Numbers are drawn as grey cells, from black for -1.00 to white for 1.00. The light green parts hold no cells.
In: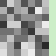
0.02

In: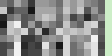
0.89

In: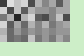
-0.06

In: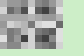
0.07

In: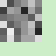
-0.14

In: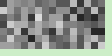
0.12

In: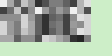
-0.24

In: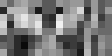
-0.67
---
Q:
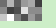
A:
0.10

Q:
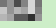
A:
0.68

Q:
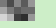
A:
-0.16

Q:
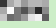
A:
-0.69

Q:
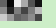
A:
-0.02

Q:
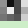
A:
-0.44

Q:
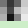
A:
0.48

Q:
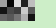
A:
0.59
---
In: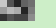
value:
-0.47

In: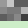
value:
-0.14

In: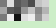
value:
0.86

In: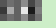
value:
0.10

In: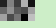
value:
-0.09

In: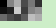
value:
-0.28
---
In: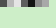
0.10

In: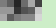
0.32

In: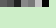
0.54

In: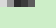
-0.53

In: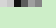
0.25

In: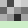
0.72

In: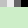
-0.20

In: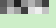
0.04
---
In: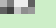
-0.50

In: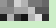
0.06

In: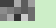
-0.03

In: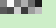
-0.43

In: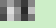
0.72

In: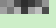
-0.06

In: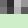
-0.51
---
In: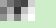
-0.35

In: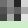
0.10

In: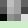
0.50

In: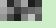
0.29

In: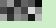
-0.23

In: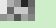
0.14
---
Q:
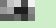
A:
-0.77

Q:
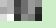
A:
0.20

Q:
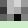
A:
0.35

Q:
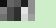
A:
0.78

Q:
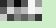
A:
0.93

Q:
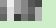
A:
-0.21

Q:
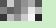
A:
0.82
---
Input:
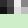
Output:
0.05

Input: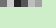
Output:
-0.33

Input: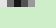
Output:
-0.36

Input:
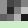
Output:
0.00

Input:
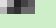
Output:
-0.48

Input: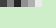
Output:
0.14

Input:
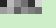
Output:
-0.12

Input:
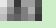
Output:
0.24

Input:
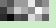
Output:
0.22

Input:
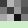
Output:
-0.27
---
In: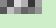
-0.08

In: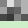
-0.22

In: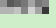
0.29

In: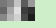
-0.52

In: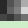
-0.01

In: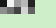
0.66

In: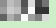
-0.60
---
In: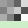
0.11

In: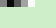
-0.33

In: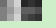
-0.71

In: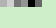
0.16

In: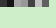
-0.48

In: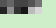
-0.47
